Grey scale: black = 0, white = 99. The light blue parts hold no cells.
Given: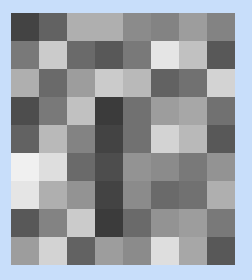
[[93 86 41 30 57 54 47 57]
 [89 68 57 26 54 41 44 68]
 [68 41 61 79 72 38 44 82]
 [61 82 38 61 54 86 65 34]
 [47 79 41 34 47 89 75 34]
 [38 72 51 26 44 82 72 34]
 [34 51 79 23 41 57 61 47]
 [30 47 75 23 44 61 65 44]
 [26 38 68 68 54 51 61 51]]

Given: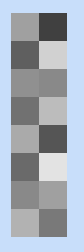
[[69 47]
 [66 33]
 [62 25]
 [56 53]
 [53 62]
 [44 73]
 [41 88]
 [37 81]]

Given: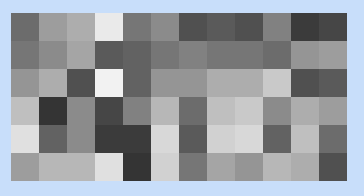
[[87 38 54 23 23 84 35 81 84 38 74 42]
 [74 20 54 27 50 71 42 74 78 54 67 61]
 [61 71 71 87 20 81 46 64 58 71 67 31]
 [58 67 31 94 38 58 58 67 67 78 31 35]
 [46 54 64 35 38 46 50 46 46 42 58 61]
 [42 61 67 91 46 54 31 35 31 50 23 27]]

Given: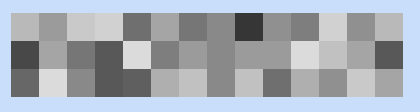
[[72 60 78 81 43 64 46 53 21 56 49 81 56 72]
 [40 85 53 34 37 68 75 53 75 43 68 56 78 64]
 [28 64 46 34 85 49 60 53 60 60 85 75 64 34]]

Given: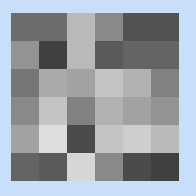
[[63 86 29 76 80 72]
 [57 25 72 35 39 39]
 [53 76 50 69 63 57]
 [46 66 63 76 69 50]
 [42 42 72 53 32 32]
 [39 35 83 53 29 25]]

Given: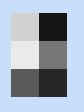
[[91 46]
 [81  8]
 [35 15]]

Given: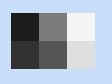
[[19 33 86]
 [11 48 95]]

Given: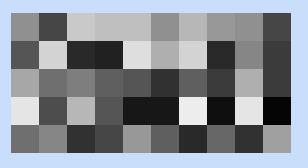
[[89 30 71 33  9  9 92  6 89  2]
 [65 43 49 37 33 19 37 23 68 23]
 [56 27 78 74 74 56 71 59 56 27]
 [43 52 19 27 59 37 16 40 19 62]
 [33 82 16 13 86 68 82 16 52 23]]
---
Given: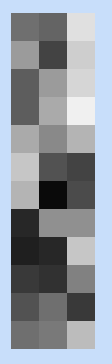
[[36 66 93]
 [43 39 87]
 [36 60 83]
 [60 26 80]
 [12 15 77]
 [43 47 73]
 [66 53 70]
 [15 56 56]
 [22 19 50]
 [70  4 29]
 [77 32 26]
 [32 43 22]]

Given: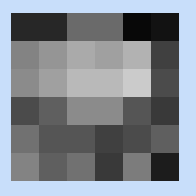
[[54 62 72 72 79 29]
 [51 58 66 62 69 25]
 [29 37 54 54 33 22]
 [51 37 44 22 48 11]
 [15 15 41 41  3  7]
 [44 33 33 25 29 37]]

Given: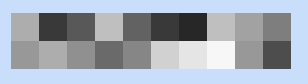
[[59 67 56 41 52 81 89 96 59 30]
 [67 22 34 74 38 22 15 74 63 49]]

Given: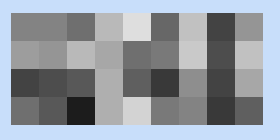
[[61 58 72 65 43 47 78 30 75]
 [51 51 43 72 86 40 75 26 58]
 [26 30 34 68 37 22 55 26 65]
 [43 34 11 68 82 47 51 22 37]]

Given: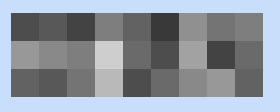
[[59 53 49 80 41 30 63 26 41]
 [38 34 45 72 30 41 53 59 38]
 [30 34 26 49 38 22 56 45 49]]

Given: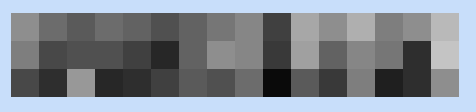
[[28 18 59 15 18 25 35 31 42  4 35 22 49 12 18 55]
 [55 42 35 42 38 31 38 46 52 25 65 55 68 49 55 72]
 [49 28 31 31 25 15 38 55 52 22 62 38 52 46 18 76]]
